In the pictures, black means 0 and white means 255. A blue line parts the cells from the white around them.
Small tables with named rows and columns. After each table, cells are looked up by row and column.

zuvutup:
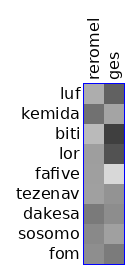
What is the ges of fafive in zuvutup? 216
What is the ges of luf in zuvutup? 97
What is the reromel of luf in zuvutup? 173
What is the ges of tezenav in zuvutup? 147
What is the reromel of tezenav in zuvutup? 160
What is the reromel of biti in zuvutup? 186
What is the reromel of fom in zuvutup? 142
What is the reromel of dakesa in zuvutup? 122
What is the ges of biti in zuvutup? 63
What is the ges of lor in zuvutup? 82

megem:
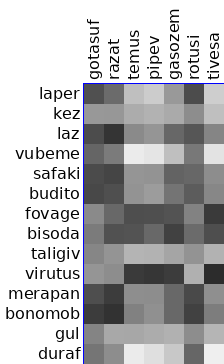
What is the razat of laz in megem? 52
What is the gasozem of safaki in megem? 99
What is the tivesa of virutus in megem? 44
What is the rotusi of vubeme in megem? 120
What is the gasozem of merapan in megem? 104
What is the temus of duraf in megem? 235
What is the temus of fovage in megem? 78
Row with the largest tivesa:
duraf

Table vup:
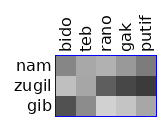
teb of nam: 168
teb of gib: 140
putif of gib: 167
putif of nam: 124
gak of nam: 153
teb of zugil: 166
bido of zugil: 191
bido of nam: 134
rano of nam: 177
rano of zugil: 94
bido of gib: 81
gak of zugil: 71
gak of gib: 196
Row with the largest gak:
gib

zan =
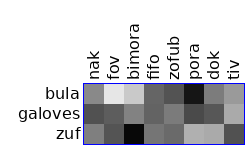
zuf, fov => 84
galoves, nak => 81
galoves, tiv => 170
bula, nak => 137
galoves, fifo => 99
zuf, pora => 176
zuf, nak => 127

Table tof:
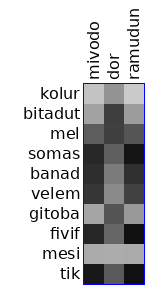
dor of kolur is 147
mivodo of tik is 24
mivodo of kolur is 195
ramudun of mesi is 170
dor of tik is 89
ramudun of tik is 16
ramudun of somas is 21
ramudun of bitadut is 156
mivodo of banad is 46
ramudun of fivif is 16
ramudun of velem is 65
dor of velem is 138
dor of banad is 123
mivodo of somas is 40
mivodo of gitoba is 165
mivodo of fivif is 38
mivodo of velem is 54
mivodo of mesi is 170
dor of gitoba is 84
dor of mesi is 172

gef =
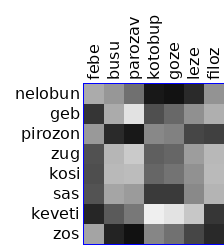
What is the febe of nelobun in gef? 171
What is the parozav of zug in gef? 202
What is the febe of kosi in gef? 78
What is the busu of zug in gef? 182
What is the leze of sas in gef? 137
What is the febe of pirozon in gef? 153
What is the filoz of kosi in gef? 186

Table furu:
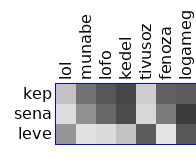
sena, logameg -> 60
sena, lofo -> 105
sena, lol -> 221
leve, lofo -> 219
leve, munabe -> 225
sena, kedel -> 76

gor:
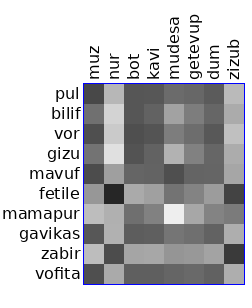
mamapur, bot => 111
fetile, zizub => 67
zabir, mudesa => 149
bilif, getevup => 125
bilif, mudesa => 162
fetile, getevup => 131
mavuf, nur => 159
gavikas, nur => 177

